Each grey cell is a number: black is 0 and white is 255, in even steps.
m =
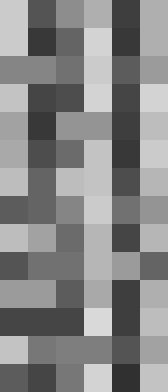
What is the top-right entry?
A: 175
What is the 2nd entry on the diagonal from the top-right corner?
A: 56
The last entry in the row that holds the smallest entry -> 195
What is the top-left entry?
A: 203
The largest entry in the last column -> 211
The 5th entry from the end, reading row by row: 69
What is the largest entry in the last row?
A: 211
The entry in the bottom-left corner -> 92
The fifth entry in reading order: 62
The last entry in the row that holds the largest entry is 189
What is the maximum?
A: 217
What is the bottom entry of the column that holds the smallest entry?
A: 48
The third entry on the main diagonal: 113
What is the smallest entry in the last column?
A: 100
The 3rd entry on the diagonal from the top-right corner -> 203
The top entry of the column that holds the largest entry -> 175
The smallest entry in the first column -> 69
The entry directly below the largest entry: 126

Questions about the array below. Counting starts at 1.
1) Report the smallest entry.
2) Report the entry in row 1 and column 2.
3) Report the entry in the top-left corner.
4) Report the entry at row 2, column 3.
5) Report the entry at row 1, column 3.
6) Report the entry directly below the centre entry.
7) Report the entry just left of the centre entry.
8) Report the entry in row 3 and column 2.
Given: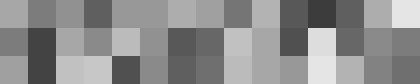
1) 60
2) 124
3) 167
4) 167
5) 145
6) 111
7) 88
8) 67

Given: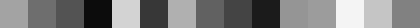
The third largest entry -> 197
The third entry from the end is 244
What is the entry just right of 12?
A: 211
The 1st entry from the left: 163

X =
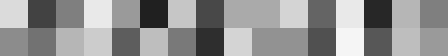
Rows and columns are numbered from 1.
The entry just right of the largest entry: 87
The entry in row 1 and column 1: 219
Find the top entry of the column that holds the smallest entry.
32
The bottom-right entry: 154
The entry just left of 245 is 80
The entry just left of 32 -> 154
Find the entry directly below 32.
190
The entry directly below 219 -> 140
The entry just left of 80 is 146
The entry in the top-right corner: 127

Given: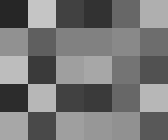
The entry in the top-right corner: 175
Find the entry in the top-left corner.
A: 38
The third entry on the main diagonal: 159
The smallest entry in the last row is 73
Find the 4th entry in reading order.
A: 50
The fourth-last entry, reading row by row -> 159
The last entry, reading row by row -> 88
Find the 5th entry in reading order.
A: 103
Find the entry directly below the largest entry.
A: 95

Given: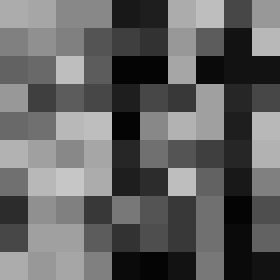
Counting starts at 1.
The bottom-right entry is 18
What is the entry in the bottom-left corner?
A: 172
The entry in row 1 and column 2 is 166
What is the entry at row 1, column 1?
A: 172
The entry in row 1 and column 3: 136
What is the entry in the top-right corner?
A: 152
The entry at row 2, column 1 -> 128
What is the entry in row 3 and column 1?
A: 98
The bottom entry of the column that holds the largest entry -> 166
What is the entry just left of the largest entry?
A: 184
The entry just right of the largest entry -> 172
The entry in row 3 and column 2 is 105
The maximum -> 198
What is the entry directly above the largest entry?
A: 136

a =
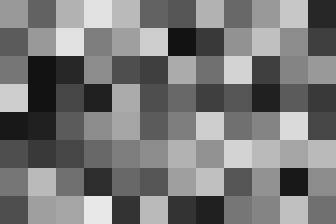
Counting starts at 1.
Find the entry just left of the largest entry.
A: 165
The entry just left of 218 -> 132
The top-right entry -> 39
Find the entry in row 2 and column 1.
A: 91
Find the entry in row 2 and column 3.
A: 225
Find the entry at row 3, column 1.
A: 118
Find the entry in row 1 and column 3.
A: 178
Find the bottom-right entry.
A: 112
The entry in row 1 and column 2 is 98
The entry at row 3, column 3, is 39
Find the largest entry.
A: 232
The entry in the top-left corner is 153
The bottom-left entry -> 78
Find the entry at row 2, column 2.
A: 153
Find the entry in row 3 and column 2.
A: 18
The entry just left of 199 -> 153

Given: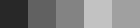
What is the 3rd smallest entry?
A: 131
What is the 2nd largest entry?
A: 160
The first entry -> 40

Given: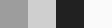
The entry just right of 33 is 250
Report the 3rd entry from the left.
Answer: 33
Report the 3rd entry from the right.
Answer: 207
